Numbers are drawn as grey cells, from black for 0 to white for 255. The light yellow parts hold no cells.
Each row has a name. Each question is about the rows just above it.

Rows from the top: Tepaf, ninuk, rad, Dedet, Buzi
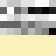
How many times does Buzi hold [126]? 1
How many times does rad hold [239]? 1
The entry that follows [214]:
[199]
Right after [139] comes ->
[185]
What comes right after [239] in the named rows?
[227]
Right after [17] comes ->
[31]

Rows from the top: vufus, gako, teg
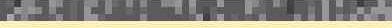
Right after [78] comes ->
[104]
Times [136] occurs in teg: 8
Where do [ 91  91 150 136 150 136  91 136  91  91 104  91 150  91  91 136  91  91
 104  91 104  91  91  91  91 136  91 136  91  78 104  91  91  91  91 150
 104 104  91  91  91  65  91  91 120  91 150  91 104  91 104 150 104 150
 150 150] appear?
gako
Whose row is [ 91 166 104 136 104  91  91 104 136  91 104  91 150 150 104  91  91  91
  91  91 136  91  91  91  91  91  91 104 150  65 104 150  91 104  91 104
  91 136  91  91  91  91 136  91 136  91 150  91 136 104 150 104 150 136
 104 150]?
teg
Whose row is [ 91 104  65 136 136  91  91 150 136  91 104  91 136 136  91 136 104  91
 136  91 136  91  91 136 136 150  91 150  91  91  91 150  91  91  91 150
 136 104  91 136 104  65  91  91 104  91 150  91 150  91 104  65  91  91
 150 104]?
vufus
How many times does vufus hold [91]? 25
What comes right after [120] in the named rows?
[91]

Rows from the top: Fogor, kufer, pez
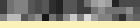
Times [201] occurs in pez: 1
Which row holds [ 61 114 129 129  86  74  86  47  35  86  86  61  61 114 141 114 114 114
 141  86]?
kufer

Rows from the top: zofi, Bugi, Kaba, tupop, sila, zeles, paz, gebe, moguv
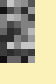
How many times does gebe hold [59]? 3
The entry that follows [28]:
[153]
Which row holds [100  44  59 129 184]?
sila
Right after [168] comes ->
[129]
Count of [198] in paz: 3
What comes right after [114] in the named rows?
[44]

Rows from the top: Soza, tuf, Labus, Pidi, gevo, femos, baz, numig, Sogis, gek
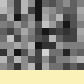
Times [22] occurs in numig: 1
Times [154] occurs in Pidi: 3
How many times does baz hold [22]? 1
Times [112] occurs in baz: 0
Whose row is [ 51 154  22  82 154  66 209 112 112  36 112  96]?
numig
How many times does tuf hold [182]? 2
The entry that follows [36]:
[112]

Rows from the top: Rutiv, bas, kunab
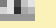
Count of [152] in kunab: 5
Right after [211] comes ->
[227]
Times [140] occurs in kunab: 0
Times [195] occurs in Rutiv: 1
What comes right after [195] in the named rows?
[227]

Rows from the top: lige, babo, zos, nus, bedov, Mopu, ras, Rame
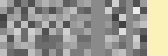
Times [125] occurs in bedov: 2
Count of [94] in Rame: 4

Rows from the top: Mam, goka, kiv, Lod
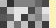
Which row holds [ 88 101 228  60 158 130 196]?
kiv
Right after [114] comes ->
[196]
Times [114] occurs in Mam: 0
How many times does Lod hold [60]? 3
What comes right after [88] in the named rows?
[101]
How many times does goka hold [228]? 3

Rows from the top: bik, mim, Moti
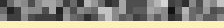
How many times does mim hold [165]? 3
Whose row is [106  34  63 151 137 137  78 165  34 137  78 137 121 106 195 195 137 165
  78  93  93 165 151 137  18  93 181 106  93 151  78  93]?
mim
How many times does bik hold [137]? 5
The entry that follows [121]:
[106]
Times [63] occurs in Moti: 7
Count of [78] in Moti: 3
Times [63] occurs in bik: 3

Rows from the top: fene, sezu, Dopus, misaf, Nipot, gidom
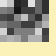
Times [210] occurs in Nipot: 2
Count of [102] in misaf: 2
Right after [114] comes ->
[22]
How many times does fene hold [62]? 0
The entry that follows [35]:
[48]
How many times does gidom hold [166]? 2

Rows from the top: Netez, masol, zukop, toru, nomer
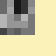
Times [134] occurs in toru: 0
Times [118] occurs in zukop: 2
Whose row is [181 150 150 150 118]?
toru
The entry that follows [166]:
[24]
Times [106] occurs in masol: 1

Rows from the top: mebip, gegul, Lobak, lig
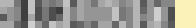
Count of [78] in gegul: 3
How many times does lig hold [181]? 4

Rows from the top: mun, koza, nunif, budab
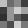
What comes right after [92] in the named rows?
[61]
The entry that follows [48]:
[150]
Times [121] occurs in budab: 2
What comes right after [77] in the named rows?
[206]

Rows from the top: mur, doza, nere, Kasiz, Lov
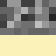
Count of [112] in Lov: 4
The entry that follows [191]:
[152]
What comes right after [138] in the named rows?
[178]
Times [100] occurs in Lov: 4
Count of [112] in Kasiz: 2
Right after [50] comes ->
[63]

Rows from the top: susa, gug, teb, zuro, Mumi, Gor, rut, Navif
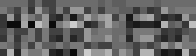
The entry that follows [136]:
[94]
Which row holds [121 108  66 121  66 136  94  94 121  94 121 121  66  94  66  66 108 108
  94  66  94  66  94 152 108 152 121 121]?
rut
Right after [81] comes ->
[94]

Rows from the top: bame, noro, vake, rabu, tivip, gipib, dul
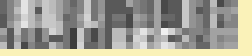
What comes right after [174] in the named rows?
[187]
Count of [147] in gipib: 4
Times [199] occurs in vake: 3
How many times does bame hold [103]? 4

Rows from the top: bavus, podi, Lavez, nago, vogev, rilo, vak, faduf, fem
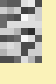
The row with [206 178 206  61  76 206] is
podi
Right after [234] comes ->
[76]
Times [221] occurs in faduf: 0
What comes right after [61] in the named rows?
[76]
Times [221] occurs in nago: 5

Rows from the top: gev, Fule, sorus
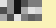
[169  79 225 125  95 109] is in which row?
sorus
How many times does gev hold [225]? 1
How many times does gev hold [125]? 2
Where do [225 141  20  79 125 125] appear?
gev

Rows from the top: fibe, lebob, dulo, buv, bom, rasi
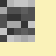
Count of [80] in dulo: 3
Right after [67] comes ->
[197]

